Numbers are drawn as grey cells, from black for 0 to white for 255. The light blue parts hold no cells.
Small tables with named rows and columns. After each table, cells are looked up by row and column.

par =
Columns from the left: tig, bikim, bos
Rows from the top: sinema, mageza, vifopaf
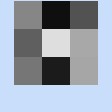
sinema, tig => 134
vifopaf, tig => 118
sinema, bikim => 15
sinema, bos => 82
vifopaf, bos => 166
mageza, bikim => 222
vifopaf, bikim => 27
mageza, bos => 168
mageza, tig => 95
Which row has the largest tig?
sinema

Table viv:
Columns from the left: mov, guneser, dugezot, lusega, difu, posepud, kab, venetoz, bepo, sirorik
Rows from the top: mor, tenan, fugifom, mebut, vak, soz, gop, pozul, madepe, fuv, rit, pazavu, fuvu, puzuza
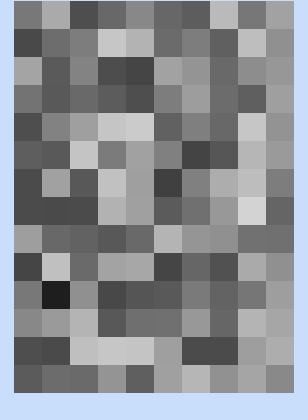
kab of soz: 68
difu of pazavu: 111
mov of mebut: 115
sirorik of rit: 158
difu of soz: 161
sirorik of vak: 147
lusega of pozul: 178
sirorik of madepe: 112
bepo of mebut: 95
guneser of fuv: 192
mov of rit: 120
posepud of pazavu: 112

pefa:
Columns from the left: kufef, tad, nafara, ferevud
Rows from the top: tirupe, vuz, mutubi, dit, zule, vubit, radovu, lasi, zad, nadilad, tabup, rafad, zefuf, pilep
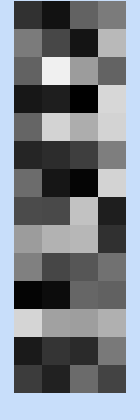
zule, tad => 211
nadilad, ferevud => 113
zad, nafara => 183
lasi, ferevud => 30
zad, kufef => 156
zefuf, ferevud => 121

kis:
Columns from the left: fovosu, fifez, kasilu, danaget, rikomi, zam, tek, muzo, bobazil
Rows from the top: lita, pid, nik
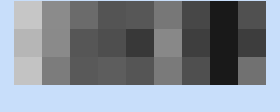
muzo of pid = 25
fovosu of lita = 198
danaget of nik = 93
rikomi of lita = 87
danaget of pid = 78
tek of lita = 71
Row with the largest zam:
pid

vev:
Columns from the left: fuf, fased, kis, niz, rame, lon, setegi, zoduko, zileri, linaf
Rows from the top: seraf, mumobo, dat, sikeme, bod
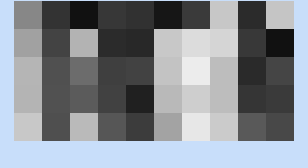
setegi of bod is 231
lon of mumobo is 200
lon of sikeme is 185
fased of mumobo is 67
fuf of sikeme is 180
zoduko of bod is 203
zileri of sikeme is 53
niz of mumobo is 43

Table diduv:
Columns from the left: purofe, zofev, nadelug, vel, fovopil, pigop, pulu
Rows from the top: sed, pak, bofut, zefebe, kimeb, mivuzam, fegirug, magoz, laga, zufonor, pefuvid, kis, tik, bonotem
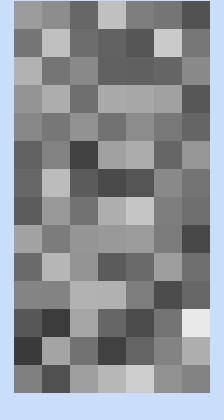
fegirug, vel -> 74
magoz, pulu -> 110
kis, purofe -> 87
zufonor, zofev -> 182
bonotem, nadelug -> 159
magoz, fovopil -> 197
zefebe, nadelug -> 111
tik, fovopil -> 100
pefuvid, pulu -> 103
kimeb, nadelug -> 145
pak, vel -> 98
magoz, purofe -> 92
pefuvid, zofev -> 131
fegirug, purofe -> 103
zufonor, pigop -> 158
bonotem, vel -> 183
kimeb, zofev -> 119

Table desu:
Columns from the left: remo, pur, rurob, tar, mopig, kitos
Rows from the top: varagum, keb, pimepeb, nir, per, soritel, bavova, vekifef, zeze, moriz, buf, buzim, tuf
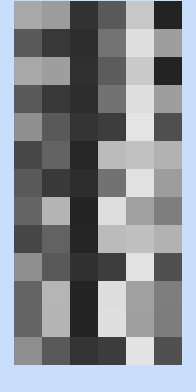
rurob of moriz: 48
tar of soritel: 187
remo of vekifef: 101
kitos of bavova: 157
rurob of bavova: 45
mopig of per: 228
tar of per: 61
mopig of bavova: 225
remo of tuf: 142
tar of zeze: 187
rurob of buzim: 35
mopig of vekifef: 160
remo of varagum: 168
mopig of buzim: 159
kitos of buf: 126
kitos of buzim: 125
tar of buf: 221

